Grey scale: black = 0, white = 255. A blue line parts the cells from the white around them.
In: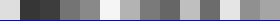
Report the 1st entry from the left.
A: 222
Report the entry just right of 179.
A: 122
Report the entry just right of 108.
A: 229
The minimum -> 54

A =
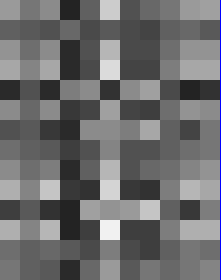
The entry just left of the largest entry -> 62
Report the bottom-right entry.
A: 132
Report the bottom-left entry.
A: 118
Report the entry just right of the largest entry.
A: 62
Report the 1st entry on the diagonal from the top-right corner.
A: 160
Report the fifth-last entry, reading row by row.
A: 89
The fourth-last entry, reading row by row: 118
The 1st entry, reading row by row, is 154
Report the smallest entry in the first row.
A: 35
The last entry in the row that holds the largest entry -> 175
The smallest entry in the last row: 42
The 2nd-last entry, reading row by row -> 118
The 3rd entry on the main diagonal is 139
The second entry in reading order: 118
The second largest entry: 219
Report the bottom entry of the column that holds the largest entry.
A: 154
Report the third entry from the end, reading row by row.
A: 104
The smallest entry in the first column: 42
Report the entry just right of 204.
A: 81
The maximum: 241
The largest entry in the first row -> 204
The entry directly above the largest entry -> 147

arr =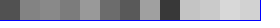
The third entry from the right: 202
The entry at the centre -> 89
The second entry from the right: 216
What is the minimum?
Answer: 56

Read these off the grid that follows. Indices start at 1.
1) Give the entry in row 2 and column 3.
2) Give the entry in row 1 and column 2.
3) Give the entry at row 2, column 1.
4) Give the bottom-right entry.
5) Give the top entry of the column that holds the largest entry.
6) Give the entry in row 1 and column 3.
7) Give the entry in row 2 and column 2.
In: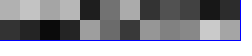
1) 11
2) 195
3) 51
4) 165
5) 23
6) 165
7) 36
